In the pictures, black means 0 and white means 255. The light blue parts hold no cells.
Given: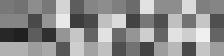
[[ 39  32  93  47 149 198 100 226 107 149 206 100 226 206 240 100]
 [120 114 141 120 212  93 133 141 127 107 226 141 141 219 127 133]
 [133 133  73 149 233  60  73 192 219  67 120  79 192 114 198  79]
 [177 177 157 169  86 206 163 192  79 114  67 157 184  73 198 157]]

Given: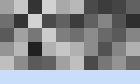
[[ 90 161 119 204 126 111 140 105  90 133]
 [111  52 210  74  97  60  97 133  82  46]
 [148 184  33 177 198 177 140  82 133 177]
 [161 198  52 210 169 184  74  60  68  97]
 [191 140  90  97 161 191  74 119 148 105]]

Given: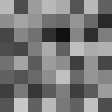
[[ 62 120  54  91 126  62  91 157]
 [ 70 134 113  47  17 134  47 126]
 [ 77  70 126 171  97 192 171 177]
 [ 84 199  97 185 120  97 192  77]
 [ 97  84 105 142 192 105 149 134]
 [113 164  91 157 142  62 149  70]
 [142 164 149 113 105 149 105  41]
 [185  77 157 185 171  84 185  97]]

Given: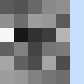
[[ 90  83 104 137 143]
 [ 97 129  68 117 123]
 [143 110 157 151  90]
 [157 151 129 117 110]
 [165  97  76 165  76]
 [247  23  49  61 181]]

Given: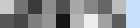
[[ 87  71 127 149  21 182 236 162  93]
 [203 115  58 141  79 168 133 101 188]]

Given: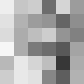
[[184 232 213 190  55 172]
 [205 232 225 135  94 178]
 [219 172 190 205 148 129]
 [225 178 156 148 101 142]
 [238 198 205 109 213 156]
 [246 172 122 109  88 164]]

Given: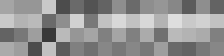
[[ 99 120 158  56 186 150 165 128 165 128 171 112 186 179 171 128]
 [165 150 150 201  76 106  83  99 142 106 142 150 135  91 142  99]
 [171 158  76 193  91 128 112 135 120 135 120 158 106  99 120 135]
 [201 179 186 106 142 209 120 193 216 193 216 179 222 201 209 193]]

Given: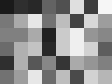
[[ 26  47  40  99  80 223  61 246]
 [ 47 176  87 135  53 170 149 128]
 [107 176 195  40 203 239 210  93]
 [114 157 231 107 189  74 210 182]
 [120 170 231 114 189  67 216 157]
 [128 128 170  32 203 239 149 135]]

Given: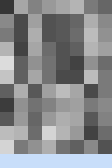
[[ 54 166 130 153 166 180 122 102]
 [ 60 145 114 130 153 160 122 137]
 [ 88 153 102 153 174 166  88 130]
 [ 96 174  88 160 188 166  74 122]
 [122  74 174  82  88 108 188 145]
 [137  74 160  82  88 102 174 137]
 [180  66 166 108  82  96 180 160]
 [188 180 108 212 180 153  66 108]
 [196  96 166 114  74  74 188 122]
 [212 122 145 174 114  96 137  82]
 [220  96 145 114  82  66 145 108]]
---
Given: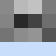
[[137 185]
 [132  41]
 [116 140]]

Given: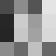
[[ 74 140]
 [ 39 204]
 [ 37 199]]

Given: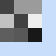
[[ 66 155]
 [194  65]
 [ 94  88]]

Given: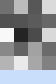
[[112 187]
 [ 81  83]
 [248  36]]

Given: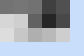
[[115 118]
 [214 207]
 [221 199]]

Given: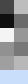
[[ 70 189]
 [ 15 107]
 [244 151]]

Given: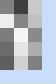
[[129  64]
 [237 132]
 [124 245]]

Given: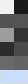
[[240  26]
 [ 83  84]
 [157  51]]

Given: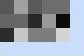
[[ 87 160]
 [101 102]
 [ 44 198]]
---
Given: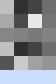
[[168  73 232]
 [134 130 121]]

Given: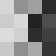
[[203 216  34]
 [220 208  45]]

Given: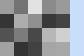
[[ 53 173 144]
 [ 82 124  72]]

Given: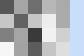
[[198  98 198]
 [128 165  58]]

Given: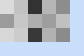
[[155 199 174]
 [215 204  56]]

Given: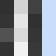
[[ 52 229  49]
 [ 82 218  53]]
